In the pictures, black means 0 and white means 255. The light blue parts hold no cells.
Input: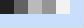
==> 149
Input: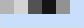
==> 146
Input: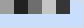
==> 110
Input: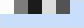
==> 124
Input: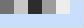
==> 156
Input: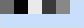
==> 108
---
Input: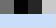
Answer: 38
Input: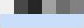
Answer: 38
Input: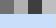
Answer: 62
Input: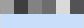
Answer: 130
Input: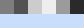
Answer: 204
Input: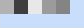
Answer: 232
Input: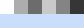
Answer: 108
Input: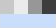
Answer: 151
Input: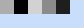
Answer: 210
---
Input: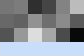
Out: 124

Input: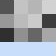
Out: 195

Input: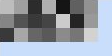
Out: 160

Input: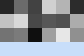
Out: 107

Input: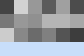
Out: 210

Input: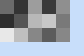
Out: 52

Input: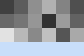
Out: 92

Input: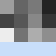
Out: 101

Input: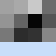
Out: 169
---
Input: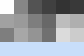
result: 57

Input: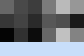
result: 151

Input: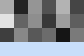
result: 69

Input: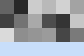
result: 163

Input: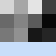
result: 64

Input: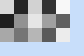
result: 248

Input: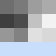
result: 171

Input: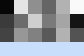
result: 249

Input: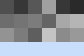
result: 42

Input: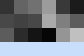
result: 27
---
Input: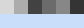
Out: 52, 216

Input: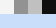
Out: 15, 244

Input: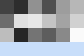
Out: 183, 189

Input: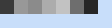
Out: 38, 58

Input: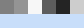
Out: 205, 127

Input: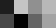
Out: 184, 72

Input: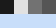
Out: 85, 26
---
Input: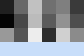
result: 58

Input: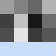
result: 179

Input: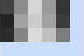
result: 52

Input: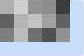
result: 60

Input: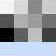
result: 204

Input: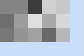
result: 200

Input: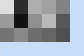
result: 130
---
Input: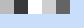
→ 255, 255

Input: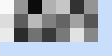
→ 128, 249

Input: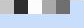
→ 252, 252

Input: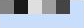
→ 223, 223

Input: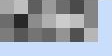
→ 175, 204

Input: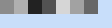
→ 82, 214

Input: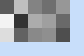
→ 172, 243

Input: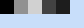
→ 209, 209
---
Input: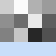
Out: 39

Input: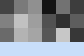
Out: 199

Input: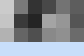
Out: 144

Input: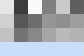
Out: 186

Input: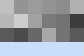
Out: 115

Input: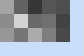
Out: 126

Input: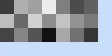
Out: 113

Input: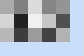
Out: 67
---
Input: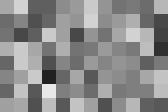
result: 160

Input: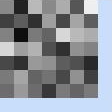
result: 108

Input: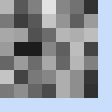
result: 121

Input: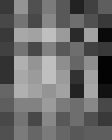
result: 80

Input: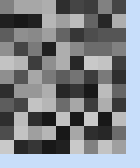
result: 201

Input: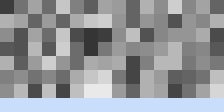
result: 141

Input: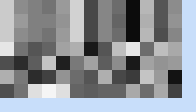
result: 78
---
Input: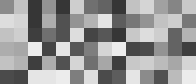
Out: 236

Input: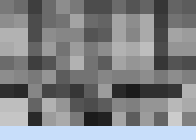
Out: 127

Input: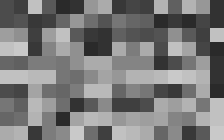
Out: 201

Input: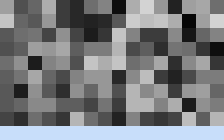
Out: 181

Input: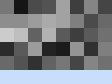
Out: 112
